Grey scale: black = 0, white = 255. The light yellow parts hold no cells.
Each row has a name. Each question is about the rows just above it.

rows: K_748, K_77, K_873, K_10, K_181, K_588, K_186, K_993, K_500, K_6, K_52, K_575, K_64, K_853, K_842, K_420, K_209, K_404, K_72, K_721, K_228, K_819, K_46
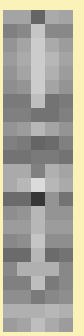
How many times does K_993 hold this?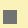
2
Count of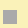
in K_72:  0

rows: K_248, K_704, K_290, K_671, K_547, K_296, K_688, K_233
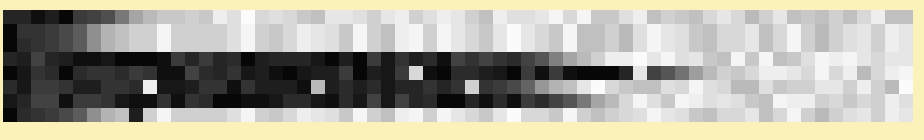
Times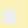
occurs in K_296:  2
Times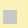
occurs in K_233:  5
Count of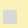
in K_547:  5

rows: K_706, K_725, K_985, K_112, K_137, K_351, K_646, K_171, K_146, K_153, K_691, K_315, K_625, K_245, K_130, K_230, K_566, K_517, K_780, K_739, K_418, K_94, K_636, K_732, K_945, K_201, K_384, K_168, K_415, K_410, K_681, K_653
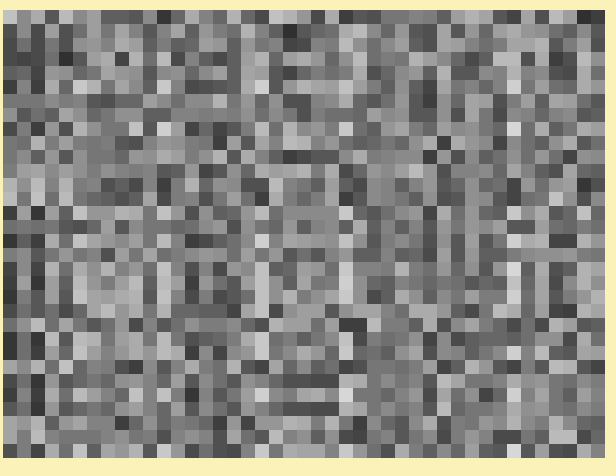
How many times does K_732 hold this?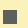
4
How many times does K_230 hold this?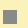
4
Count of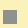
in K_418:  4
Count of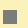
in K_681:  3
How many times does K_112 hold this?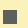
3
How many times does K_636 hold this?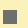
6

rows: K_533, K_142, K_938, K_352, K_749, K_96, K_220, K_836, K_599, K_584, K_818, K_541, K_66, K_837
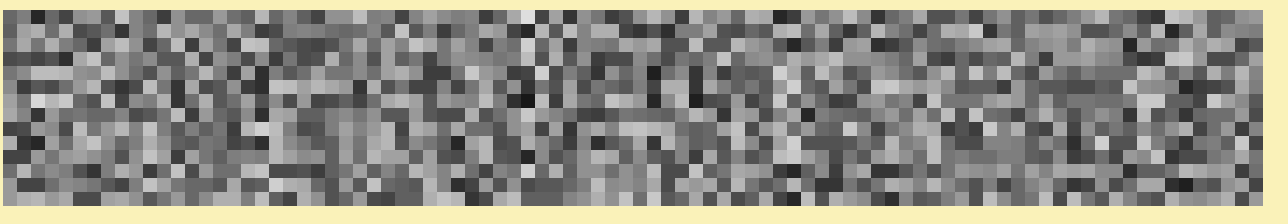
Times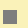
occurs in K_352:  6
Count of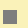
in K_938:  6
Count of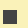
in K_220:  7

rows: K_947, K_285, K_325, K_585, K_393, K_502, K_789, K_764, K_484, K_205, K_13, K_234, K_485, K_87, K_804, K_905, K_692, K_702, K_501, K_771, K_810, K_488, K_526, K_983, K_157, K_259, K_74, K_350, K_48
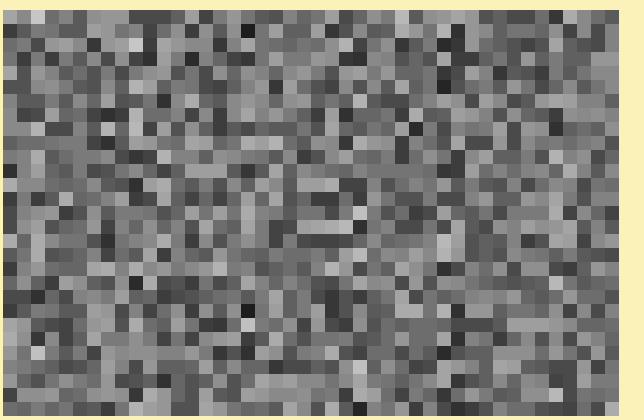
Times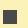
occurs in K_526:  5
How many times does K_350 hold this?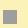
3
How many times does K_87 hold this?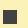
2
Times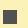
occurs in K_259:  2
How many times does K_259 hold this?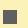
8

